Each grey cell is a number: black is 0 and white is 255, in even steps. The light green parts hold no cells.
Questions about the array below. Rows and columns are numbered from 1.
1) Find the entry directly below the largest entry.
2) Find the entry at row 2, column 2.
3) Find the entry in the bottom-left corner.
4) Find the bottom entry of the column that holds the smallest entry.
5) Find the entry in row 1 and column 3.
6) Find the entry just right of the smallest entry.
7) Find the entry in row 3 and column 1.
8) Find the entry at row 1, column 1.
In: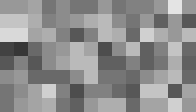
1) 152
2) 196
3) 117
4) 152
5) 164
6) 105
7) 217
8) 152

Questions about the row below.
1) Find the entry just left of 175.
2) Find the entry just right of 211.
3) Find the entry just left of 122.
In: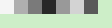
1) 245
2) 89
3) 175

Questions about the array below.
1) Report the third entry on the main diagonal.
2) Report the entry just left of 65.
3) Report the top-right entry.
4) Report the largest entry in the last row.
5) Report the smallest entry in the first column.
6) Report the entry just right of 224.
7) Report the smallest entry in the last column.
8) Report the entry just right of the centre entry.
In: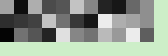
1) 85
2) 55
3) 143
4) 236
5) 4
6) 134
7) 94
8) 23
